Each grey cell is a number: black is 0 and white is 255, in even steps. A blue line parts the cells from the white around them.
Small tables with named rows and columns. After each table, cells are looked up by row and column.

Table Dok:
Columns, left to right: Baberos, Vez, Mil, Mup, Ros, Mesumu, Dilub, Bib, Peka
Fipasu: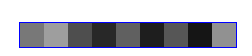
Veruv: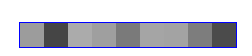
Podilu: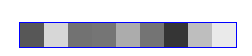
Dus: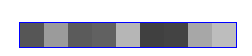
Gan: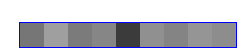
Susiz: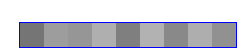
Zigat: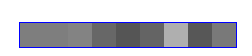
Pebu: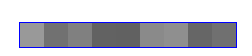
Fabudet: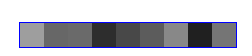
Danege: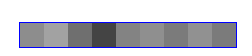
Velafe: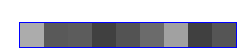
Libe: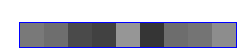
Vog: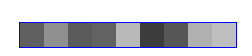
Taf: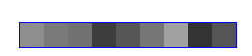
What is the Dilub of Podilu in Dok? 53
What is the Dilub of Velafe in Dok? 161
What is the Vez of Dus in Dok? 155
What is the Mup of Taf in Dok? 61
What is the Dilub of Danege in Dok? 123
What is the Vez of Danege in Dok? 162
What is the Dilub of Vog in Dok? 86
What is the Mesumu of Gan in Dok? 144
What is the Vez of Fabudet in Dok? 103
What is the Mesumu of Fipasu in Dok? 30
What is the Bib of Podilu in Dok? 190
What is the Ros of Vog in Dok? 185

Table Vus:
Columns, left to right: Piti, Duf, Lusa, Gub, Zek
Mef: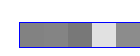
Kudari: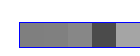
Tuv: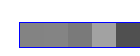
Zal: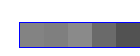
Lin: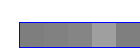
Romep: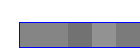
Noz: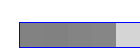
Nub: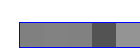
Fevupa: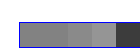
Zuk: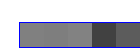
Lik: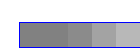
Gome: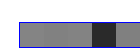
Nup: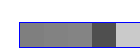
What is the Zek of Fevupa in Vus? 60
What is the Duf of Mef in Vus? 132
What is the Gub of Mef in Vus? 225
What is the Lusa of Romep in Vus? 114
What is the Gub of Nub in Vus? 83
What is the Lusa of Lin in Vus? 133
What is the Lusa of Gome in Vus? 131
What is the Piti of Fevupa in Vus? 130
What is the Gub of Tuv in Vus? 162
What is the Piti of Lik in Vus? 129
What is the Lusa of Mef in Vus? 120
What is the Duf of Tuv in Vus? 132
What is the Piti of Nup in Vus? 127
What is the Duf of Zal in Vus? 127

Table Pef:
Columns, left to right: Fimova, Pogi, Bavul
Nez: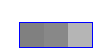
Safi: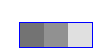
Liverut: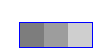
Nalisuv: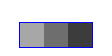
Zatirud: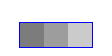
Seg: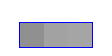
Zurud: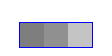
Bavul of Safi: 224
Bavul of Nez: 181
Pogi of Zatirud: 157
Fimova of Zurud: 126
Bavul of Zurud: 196
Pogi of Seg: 162
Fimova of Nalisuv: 167

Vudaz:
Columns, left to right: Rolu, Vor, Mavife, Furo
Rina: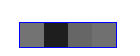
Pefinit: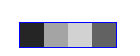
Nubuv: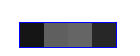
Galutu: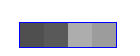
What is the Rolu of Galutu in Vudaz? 79
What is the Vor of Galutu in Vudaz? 89
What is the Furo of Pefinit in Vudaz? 98
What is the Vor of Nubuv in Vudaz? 95
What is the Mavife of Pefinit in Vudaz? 210
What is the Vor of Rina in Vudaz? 30
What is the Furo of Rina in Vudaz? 112
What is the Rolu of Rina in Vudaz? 115
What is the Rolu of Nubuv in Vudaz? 21
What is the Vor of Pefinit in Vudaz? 164
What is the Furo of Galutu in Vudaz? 156
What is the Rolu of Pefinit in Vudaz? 37
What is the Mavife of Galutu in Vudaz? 173
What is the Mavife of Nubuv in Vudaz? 101
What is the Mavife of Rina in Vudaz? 102
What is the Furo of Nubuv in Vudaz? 39

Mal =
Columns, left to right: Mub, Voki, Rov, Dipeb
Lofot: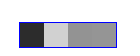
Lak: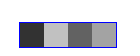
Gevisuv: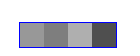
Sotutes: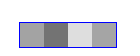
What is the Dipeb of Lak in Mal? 163
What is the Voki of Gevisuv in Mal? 126
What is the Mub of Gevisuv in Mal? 152
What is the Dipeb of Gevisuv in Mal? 79
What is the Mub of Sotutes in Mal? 163
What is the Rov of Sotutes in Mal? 222
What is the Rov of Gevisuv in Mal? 175

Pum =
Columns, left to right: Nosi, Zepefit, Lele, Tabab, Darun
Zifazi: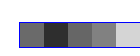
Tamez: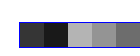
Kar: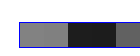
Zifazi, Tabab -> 129
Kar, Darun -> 97
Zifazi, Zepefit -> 46
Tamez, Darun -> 109
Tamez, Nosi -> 53
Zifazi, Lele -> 102
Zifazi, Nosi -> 106
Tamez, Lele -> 180
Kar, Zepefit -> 128
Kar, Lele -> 29
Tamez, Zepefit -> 25
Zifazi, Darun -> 213
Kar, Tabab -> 28
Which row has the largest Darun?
Zifazi

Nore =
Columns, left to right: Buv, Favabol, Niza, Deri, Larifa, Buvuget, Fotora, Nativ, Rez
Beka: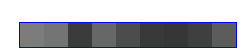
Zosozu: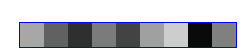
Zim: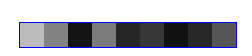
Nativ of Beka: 63
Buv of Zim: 188
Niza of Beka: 59
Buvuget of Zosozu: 160
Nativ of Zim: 39
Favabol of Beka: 116
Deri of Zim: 123
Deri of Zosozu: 123
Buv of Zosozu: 167
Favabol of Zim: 130

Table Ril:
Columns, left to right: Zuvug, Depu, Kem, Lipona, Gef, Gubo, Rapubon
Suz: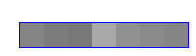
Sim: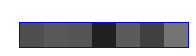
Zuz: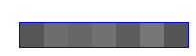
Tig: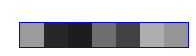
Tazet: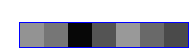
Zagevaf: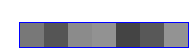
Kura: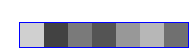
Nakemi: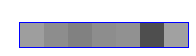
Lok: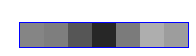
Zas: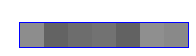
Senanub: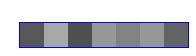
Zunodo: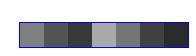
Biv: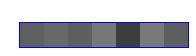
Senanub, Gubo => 151
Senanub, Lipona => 151
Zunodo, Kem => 56
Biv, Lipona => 119
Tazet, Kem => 7
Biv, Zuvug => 96

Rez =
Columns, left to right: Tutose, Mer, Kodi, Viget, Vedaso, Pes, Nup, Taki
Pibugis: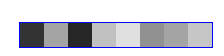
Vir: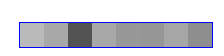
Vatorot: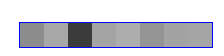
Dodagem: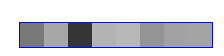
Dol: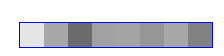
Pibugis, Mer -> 164
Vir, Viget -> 168
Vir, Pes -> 150
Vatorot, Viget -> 164
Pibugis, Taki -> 198
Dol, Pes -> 150
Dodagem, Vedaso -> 184
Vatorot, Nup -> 163

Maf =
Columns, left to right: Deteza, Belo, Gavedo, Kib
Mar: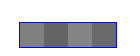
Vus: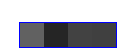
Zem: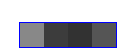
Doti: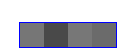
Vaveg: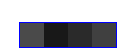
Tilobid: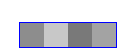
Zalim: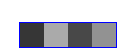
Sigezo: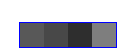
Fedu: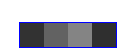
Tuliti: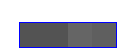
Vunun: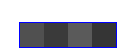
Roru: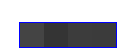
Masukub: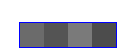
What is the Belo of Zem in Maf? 60
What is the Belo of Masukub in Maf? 84
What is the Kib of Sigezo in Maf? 126
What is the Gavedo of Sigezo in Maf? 46
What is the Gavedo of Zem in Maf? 50
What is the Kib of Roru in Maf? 59
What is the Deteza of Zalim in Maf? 54
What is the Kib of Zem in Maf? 85
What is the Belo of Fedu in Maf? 98
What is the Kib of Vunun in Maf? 53
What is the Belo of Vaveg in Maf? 24
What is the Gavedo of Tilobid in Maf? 121
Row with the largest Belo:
Tilobid

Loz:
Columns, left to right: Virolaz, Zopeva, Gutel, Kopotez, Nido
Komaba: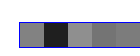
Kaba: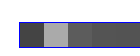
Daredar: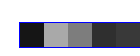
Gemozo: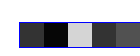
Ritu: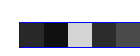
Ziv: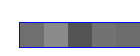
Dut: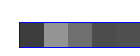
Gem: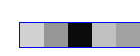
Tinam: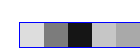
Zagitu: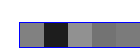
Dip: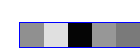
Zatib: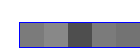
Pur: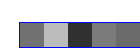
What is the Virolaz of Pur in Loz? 114
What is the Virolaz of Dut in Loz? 61
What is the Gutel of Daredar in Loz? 125
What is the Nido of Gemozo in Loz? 81
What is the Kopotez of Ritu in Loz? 44
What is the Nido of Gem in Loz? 162
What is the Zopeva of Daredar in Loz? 169
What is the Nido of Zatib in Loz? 115
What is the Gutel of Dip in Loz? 5
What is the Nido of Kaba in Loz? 83

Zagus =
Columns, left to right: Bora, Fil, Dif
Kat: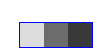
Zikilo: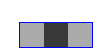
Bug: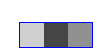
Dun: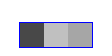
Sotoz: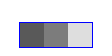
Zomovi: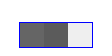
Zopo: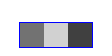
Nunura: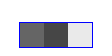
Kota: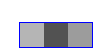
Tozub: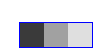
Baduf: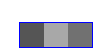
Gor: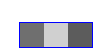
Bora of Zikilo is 171
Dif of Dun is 166
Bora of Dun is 72
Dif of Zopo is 64
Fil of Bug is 69
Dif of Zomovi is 239
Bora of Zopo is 114
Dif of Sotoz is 222
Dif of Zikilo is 171
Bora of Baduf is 85
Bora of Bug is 208
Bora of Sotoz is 89
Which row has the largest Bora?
Kat

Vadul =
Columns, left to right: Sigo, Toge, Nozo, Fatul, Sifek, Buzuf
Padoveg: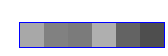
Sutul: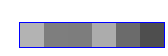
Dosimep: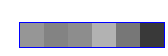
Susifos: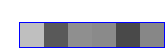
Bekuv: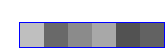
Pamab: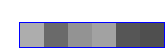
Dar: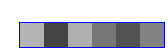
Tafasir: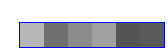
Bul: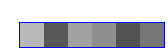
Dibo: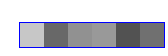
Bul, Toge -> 87
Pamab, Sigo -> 173
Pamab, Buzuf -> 79
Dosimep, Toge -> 131
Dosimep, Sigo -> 150
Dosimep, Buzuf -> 57
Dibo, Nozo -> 145
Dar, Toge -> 68
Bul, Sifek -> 83
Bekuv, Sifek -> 82
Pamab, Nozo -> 147
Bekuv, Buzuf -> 98
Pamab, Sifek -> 86

